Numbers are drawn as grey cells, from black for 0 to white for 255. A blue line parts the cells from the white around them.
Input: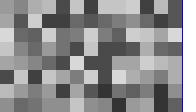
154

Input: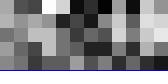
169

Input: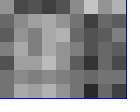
147

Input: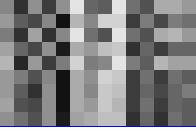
135

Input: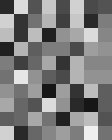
41
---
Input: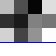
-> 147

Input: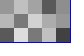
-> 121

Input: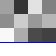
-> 74

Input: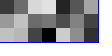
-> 67

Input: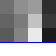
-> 234

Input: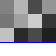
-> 74
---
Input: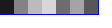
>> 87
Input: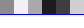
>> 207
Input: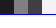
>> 243
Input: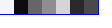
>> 73
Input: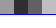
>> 191
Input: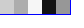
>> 151
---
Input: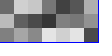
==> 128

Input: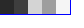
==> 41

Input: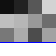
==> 120

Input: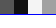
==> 86

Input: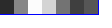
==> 43

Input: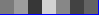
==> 123

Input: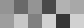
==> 158

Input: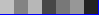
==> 193

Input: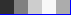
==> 47
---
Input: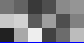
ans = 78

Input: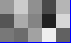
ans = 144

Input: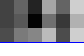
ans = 166

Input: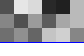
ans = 41

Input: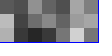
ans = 79

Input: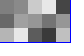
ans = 203
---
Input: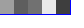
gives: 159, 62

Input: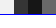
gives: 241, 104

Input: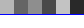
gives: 183, 41

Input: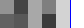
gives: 147, 211

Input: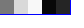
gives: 120, 37

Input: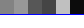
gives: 131, 12

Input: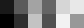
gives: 25, 152
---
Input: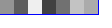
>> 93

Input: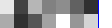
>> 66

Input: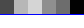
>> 183

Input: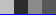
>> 44

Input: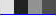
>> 33

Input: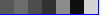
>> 108

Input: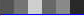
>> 116
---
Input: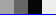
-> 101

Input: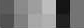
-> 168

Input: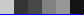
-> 129

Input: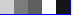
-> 124

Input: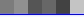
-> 124

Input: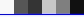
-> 127

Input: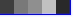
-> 121
